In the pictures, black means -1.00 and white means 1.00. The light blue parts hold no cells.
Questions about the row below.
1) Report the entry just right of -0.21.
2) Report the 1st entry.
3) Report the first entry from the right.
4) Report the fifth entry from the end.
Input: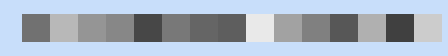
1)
-0.26
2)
-0.11
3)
0.60
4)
0.00

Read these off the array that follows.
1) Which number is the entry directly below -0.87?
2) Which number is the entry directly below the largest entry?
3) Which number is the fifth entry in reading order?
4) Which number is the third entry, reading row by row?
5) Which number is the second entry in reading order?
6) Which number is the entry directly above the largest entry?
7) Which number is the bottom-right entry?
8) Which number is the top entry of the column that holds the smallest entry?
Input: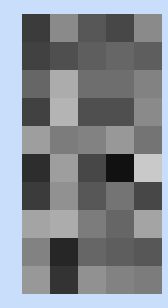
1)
-0.09
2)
-0.44
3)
0.08
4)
-0.32
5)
0.08
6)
-0.09
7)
-0.03
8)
-0.44

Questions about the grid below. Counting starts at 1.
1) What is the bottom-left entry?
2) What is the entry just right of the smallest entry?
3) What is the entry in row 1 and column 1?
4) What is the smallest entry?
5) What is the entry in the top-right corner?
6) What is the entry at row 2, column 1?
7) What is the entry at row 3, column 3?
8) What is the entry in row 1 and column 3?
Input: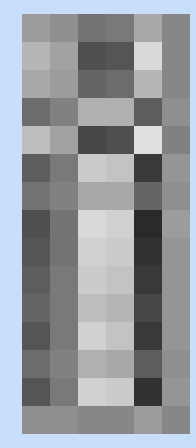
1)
0.12
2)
0.22
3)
0.22
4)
-0.67
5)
0.06
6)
0.43
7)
-0.21
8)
-0.10

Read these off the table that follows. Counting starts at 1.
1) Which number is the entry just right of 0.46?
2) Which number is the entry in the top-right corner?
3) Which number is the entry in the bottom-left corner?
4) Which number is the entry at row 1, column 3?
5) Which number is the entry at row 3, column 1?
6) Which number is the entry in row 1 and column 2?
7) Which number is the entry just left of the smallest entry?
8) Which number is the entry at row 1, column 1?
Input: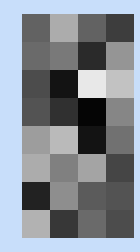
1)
-0.85
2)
-0.52
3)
0.40
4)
-0.23
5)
-0.40
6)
0.35
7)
-0.62
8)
-0.23

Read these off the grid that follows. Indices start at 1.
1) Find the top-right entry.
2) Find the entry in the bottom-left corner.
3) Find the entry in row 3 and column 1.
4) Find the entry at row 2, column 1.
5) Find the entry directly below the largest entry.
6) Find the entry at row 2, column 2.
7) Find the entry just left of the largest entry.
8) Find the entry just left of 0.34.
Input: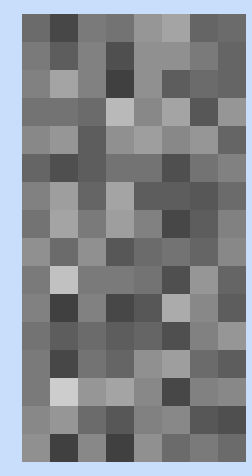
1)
-0.16
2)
0.13
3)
0.01
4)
-0.04
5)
0.18
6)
-0.27
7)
-0.04
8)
-0.32

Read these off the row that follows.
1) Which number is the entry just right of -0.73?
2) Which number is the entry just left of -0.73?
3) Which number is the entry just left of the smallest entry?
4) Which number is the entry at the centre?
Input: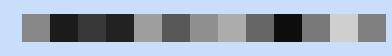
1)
0.24
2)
-0.57
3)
-0.20
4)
0.12
